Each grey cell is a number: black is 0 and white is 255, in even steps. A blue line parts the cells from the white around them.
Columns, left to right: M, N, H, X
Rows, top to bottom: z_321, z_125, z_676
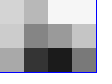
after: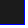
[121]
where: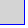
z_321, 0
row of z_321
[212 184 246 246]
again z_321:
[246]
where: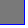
z_676, 3
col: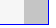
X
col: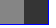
N

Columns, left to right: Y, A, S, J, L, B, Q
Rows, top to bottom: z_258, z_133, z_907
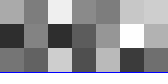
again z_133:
[46]
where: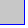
z_258, 5
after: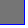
[98]

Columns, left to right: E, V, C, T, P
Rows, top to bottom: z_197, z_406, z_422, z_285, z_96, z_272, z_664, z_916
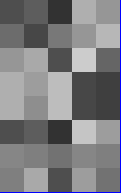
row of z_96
[175 142 189  71  63]
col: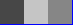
T
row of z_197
[ 78  93  50 175 150]
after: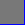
[150]
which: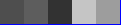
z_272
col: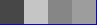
T
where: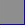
z_96, 1

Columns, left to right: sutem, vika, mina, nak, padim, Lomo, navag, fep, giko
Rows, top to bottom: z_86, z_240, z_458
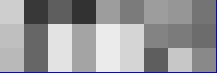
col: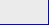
padim
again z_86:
[157]
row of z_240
[191 102 227 164 235 213 131 123 108]
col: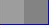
navag
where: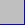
z_240, 0

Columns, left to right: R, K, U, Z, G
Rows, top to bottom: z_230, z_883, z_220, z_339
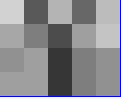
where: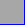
z_883, 0
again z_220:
[145]
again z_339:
[159]
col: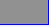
G
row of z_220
[145 159  54 126 145]

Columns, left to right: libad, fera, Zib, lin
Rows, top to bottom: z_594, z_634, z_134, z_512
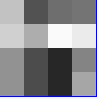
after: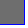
[116]
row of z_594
[194  82 110 116]

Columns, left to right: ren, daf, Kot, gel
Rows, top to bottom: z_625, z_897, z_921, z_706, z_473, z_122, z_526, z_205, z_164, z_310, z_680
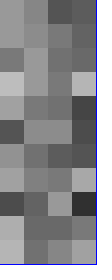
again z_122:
[140]
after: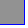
[113]
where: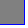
z_205, 1
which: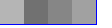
z_680

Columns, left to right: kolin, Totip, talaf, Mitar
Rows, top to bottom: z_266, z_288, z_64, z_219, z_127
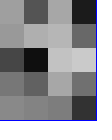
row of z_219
[119  97 167 112]
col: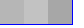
talaf
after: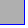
[182]

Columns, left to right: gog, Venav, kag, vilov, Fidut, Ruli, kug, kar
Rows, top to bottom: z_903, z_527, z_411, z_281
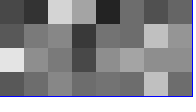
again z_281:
[109]
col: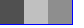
kug
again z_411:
[142]

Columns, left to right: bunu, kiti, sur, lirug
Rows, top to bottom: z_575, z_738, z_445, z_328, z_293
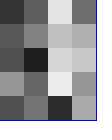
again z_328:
[150]
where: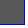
z_738, 0
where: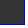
z_575, 0
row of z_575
[ 53  95 227 111]
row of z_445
[ 80  30 213 199]

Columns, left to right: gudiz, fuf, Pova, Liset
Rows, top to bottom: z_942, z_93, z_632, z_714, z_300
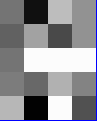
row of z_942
[116  16 189 146]
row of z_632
[116 252 252 252]
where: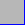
z_300, 0
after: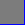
[104]
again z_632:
[252]
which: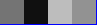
z_942

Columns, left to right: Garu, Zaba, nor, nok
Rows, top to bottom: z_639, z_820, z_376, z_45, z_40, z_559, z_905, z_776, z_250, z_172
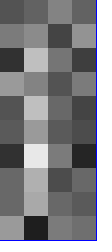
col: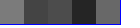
nok
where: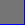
z_376, 2
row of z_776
[104 176  76 104]
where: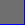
z_172, 3

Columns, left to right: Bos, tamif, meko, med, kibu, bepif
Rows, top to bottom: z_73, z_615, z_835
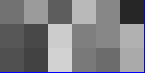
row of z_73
[114 155  93 185 135  38]
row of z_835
[ 80  66 210 121 108 170]

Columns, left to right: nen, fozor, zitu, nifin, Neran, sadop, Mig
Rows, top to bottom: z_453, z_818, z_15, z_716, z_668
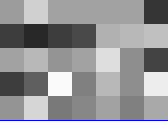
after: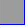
[208]
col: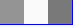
zitu
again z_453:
[162]
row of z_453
[156 208 162 162 162 162  53]
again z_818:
[61]
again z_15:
[162]

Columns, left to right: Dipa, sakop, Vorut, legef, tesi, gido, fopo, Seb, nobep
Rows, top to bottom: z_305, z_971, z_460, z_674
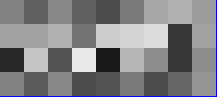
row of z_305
[130  96 136  96  75 123 168 176 156]
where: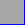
z_305, 6
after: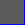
[136]
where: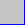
z_460, 1
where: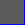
z_674, 1

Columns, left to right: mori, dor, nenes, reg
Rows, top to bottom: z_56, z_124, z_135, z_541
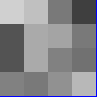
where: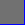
z_135, 3
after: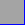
[121]
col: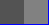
mori
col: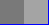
nenes
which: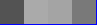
z_124
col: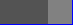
mori
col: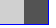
mori

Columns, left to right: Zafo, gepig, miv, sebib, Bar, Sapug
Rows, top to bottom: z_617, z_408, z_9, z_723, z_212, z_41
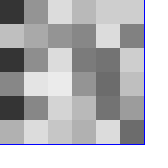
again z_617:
[206]
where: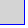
z_212, 2
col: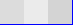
miv
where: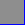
z_9, 1

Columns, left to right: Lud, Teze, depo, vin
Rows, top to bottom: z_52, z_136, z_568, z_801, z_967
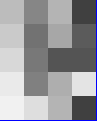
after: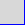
[120]
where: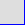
z_967, 1
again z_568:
[84]
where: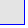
z_801, 3

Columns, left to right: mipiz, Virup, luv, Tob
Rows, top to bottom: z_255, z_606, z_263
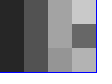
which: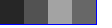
z_606
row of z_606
[ 38  82 163 103]

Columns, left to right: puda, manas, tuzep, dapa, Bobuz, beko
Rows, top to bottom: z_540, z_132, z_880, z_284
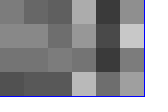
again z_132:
[136]
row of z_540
[124 103  95 172  58 143]
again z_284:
[88]
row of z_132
[136 136 110 151  73 200]

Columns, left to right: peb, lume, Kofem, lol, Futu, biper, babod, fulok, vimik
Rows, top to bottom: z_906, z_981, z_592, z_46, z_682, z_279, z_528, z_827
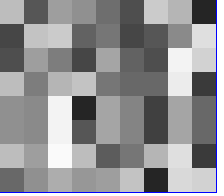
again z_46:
[104]
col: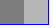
Kofem

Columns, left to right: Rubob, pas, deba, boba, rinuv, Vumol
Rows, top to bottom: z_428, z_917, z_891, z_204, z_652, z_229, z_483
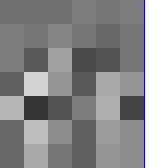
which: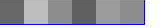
z_229
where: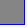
z_917, 2

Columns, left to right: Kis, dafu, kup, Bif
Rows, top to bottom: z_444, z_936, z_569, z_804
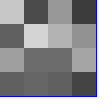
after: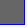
[96]
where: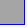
z_569, 3
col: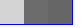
dafu
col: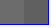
kup
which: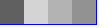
z_936

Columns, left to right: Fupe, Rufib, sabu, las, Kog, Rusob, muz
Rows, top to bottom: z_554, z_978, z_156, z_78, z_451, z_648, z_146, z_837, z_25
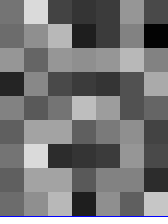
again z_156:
[150]
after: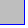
[157]
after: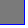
[143]

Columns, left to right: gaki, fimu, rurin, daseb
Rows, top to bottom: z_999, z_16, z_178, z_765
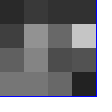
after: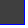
[146]
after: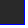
[57]
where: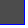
z_178, 2
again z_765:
[118]

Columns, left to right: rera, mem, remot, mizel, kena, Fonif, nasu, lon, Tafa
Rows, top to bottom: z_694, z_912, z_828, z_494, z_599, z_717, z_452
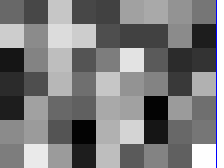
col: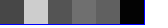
mizel
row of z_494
[ 43  78 183 111 198 147 131  57 177]
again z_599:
[161]

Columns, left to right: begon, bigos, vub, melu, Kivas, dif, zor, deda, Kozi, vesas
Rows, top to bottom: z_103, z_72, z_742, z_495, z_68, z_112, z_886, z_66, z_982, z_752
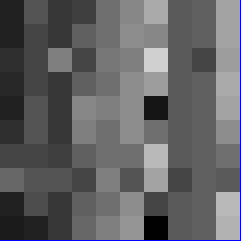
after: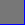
[127]
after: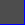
[55]
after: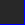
[69]
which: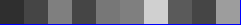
z_742
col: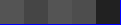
bigos

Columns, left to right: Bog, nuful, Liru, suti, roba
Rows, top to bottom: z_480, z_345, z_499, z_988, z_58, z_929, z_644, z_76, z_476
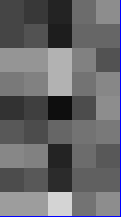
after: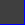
[14]
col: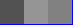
nuful
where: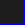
z_345, 2
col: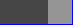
Bog
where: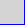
z_476, 2

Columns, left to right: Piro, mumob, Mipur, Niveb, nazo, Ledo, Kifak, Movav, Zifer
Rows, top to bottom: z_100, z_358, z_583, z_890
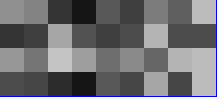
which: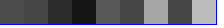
z_890
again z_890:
[70]
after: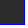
[21]
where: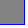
z_100, 1
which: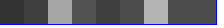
z_358
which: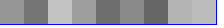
z_583
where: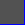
z_358, 3

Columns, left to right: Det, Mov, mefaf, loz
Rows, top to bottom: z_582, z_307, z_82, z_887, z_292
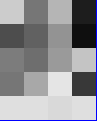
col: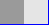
mefaf
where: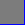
z_82, 0
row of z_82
[124 110 154 196]
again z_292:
[223]
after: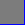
[110]

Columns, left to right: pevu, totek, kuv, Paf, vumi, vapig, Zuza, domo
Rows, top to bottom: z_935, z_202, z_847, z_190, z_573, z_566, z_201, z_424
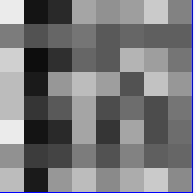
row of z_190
[188  26 151 188 158  82 194 151]
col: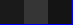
totek
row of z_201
[145  60  68 124  82 130  95 102]
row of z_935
[235  20  41 165 145 158 202 130]

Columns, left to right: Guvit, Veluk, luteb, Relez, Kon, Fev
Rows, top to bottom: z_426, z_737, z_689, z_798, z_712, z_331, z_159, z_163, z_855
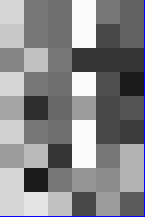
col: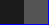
Fev
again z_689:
[52]
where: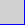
z_331, 0
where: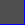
z_798, 4
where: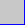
z_737, 0
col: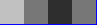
Veluk
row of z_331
[208 119 111 250  72  59]

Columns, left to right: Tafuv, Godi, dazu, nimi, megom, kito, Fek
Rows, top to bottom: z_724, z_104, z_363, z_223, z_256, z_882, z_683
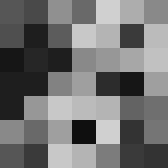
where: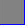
z_223, 2
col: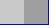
dazu
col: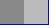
Fek
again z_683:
[58]
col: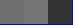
Fek
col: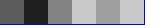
dazu
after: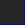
[30]

